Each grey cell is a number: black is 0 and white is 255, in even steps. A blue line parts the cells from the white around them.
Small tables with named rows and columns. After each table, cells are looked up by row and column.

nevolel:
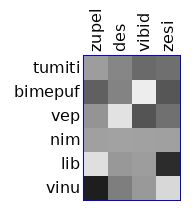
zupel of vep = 148
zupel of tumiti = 157
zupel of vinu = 30
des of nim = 162
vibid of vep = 84
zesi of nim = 160
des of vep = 226
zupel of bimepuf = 96
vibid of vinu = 153
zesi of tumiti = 111
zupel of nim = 160
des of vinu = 126

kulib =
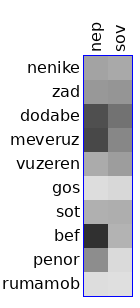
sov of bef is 179
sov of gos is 216
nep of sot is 176
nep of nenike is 163
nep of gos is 221
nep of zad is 152
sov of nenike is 169
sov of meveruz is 135
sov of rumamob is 223

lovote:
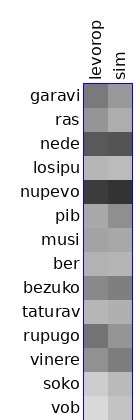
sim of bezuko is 127
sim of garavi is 153
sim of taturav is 176
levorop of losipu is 182
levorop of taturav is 182
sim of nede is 84
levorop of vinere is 145
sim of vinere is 125
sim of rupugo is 149
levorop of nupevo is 60
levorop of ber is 178
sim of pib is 143
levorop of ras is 149
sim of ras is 173

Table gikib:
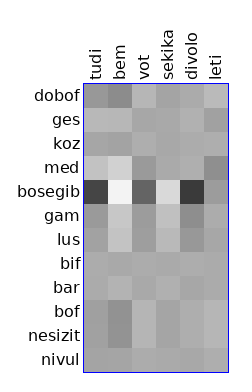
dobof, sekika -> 164
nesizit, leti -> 182
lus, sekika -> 185
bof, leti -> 182
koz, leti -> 174
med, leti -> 143
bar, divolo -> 167
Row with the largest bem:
bosegib

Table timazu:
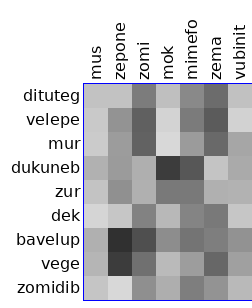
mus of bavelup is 176
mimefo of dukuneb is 87
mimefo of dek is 132
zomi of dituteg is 124
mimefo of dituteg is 137
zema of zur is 176
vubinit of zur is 178
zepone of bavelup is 48
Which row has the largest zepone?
zomidib

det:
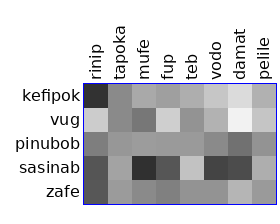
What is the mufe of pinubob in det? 156
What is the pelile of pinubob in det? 147
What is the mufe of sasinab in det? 48
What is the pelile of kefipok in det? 177
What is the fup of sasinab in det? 86
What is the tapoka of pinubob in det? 151
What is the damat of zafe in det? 181
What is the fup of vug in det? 207
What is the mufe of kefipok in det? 169
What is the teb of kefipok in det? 174
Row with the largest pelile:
vug

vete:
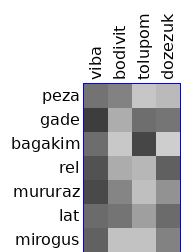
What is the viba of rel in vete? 82
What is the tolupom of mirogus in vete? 194
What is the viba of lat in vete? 107
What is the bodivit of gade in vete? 173
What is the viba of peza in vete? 115
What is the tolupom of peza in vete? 198
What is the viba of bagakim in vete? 109
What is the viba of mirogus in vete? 97
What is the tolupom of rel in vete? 183
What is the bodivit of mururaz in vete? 133
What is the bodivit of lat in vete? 116
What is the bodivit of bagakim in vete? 200
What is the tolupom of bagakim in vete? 70
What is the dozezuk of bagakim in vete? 206
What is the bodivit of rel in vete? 172
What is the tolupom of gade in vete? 110
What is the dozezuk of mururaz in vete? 146
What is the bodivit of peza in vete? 130
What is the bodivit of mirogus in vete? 194
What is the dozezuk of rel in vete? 96

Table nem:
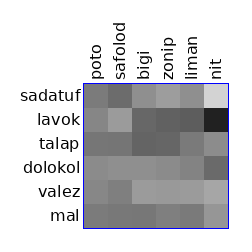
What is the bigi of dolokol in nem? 143
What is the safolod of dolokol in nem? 143
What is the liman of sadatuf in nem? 143
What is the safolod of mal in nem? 120
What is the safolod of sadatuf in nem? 108
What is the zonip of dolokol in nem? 139
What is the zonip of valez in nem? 153
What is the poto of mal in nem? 123
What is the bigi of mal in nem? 119
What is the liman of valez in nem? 155
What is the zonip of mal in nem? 127
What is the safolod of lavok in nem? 155
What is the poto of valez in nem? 135
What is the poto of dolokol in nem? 139

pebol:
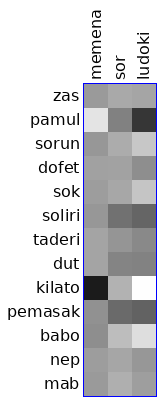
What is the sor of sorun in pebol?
172
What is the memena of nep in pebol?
157
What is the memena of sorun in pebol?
151
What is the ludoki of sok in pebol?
197
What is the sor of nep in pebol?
166
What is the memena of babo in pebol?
142
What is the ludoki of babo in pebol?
222
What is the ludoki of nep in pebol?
151
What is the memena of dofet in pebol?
161
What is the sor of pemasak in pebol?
106
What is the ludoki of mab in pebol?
158
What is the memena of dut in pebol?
164

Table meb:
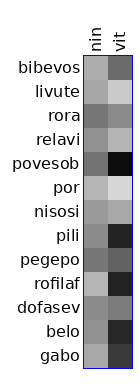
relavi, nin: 146
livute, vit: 202
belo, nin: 146
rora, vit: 138
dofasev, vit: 123
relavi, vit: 180
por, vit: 214
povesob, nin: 114
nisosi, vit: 168
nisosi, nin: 154
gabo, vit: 58
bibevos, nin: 173
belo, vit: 38
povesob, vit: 12

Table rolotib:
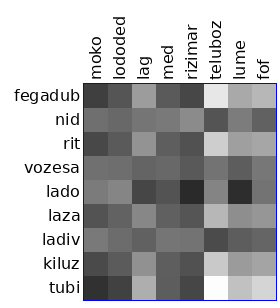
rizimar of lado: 42
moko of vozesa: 112
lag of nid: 117
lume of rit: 159
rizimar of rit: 81
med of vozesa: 104
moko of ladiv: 121
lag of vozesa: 100
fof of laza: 150
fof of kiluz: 164
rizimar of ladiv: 115
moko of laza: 83
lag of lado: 70
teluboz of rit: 206
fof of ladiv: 101
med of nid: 121
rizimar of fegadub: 71
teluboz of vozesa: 115
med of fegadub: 90

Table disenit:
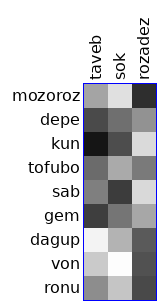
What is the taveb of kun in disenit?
21
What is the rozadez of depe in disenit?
146
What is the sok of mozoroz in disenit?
224
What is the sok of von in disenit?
253
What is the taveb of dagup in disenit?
243
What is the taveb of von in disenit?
202
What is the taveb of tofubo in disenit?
107

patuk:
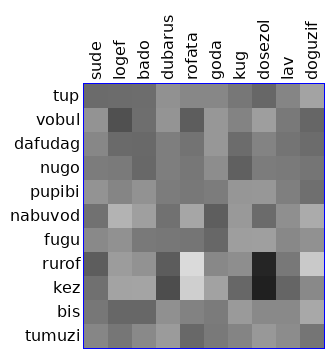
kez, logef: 163
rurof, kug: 142
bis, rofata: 130
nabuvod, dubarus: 113
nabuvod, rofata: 166
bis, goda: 123
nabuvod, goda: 94
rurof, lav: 120
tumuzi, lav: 140
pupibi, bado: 146
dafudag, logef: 106
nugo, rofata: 119

